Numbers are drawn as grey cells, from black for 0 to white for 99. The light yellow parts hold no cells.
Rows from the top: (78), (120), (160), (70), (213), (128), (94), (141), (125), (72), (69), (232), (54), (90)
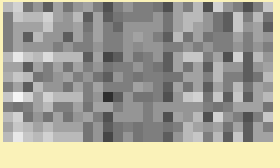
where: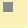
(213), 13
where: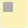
(141), 0
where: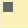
(160), 11

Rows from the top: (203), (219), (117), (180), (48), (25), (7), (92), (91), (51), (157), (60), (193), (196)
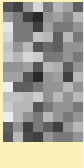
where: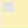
(117), 0
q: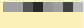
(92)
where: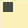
(196), 2
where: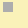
(7), 5
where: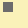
(48), 4
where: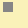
(219), 6

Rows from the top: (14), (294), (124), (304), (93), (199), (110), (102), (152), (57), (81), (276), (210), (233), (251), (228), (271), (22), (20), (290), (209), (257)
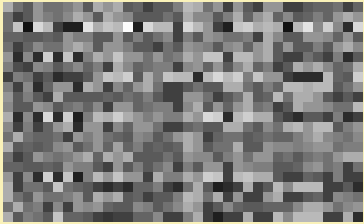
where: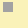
(251), 11
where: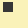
(257), 10
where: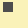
(110), 1

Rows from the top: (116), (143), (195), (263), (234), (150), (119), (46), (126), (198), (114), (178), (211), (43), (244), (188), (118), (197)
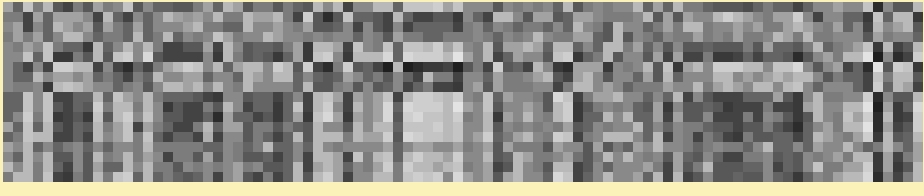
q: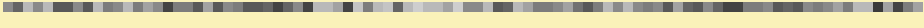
(188)
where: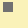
(188), 57
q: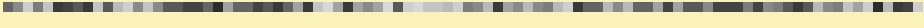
(178)
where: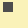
(116), 74
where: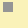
(143), 18
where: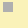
(43), 20

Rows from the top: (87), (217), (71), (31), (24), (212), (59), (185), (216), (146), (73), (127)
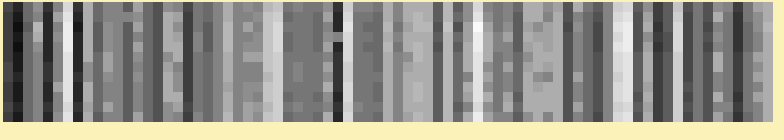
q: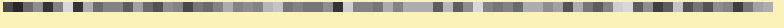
(87)
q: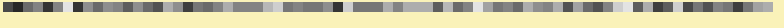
(185)
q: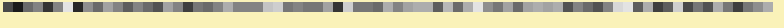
(59)
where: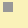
(73), 25

